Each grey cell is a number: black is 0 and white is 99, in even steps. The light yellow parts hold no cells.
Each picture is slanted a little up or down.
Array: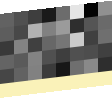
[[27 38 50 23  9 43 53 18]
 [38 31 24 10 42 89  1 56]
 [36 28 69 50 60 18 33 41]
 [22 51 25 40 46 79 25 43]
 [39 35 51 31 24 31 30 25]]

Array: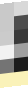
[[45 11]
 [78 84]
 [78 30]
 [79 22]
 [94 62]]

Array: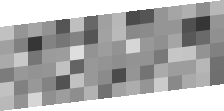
[[72 57 83 56 61 55 69 44 63 67 58 79 53 66 69 43]
 [75 58 64 57 33 74 40 62 71 29 33 58 64 68 55 71]
 [62 50 21 51 46 51 33 63 72 53 54 58 58 31 21 58]
 [66 78 46 60 61 86 57 61 57 83 59 56 64 34 41 56]
 [48 59 57 58 75 39 59 57 55 57 57 47 77 76 57 50]
 [75 50 59 51 32 75 59 54 29 58 45 66 61 61 71 44]]

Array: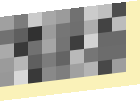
[[59 84 22 53 49 62 70 28 61]
 [62 48 79 65 60 44 79 74 30]
 [44 37 19 60 46 43 67 26 73]
 [66 22 44 64 45 24 82 41 41]
 [60 71 37 48 39 72 46 42 42]]

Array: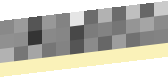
[[69 46 64 46 51 33 54 40 61 44 50 51]
 [53 60 33 59 51 89 42 69 42 74 40 79]
 [56 55 20 53 52 28 48 51 46 58 64 54]]

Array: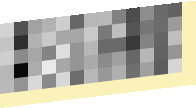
[[72 57 84 53 84 42 71 59 68 43 62 36 83]
 [82 32 63 69 80 40 71 72 50 30 55 41 38]
 [76 18 69 78 65 65 78 47 74 33 46 42 60]
 [80 54 65 51 86 58 71 41 41 22 51 39 74]
 [71  4 67 91 65 58 66 54 62 40 71 38 58]]

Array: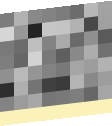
[[51 60 65 46 47 49 40 64]
 [48 69 53 51 48 42 71 63]
 [83 59 14 77 76 69 28 62]
 [47 42 74 51 66 41 56 35]
 [49 40 82 47 37 53 67 44]
 [56 72 58 51 47 64 61 69]
 [18 68 45 25 23 70 53 61]]

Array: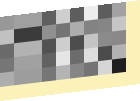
[[67 61 61 46 70 52 45 83 12]
 [59 62 62 37 80 36 92 36 63]
 [75 23 23 56 45 67 51 52 77]
 [41 69 69 32 80 30 76 54 53]
 [46 62 62 38 89 42 86 29 69]]

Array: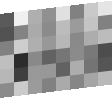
[[54 79 60 50 66 52 64 72]
 [35 93 68 56 87 50 78 89]
 [32 51 66 54 73 60 76 50]
 [50 80 68 59 71 53 67 73]
 [74 17 53 38 46 54 47 30]
 [71 24 59 59 38 67 45 33]]
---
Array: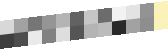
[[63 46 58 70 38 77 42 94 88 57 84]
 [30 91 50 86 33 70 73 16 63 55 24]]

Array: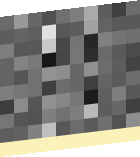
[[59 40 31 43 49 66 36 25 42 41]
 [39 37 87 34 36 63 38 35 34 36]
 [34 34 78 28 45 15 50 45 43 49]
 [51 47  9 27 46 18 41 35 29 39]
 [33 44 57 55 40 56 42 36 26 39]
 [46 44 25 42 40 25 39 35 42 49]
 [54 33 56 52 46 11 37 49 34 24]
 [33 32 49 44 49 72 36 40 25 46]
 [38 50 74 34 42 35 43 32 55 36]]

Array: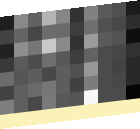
[[53 38 70 52 19 50 35 31 11 12]
 [39 27 42 41 24 43 31 28 18 26]
 [55 46 78 53 19 60 35 32  6 13]
 [35 30 43 34 24 38 29 27 19 22]
 [33 36 28 36 31 59 29 26 16 42]
 [37 41 46 36 25 48 29 28 16 26]
 [37 28 47 34 33 96 29 29  2 49]]

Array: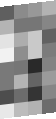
[[54 59 69 37]
 [46 46 52 70]
 [67 78 38 88]
 [55 78 48 94]
 [46 16 51 47]
 [70 39 60 47]
 [42 20 52 30]
 [73 69 42 90]]

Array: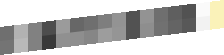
[[69 50 30 60 40 43 49 57 32 57 43 37 32 97 43]
 [72 50 22 56 55 52 61 58 32 55 44 39 34 94 45]]

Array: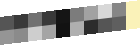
[[22 44 22  8 48 63 84 52 33]
 [54 80 64  7 68 17 33 37 58]]
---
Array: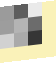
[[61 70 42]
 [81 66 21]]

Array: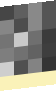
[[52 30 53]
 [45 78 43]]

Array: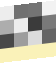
[[67 92 23]
 [28 61 85]]

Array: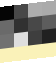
[[41 19 28]
 [44 86 24]]

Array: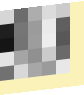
[[12 46 60]
 [ 8 45 61]]

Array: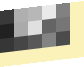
[[13 66 87]
 [21 27 34]]

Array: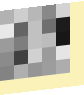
[[90 39 75]
 [60 49 75]]

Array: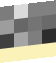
[[61 40 45]
 [25 64 49]]

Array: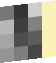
[[71 24 50]
 [64 30 36]]
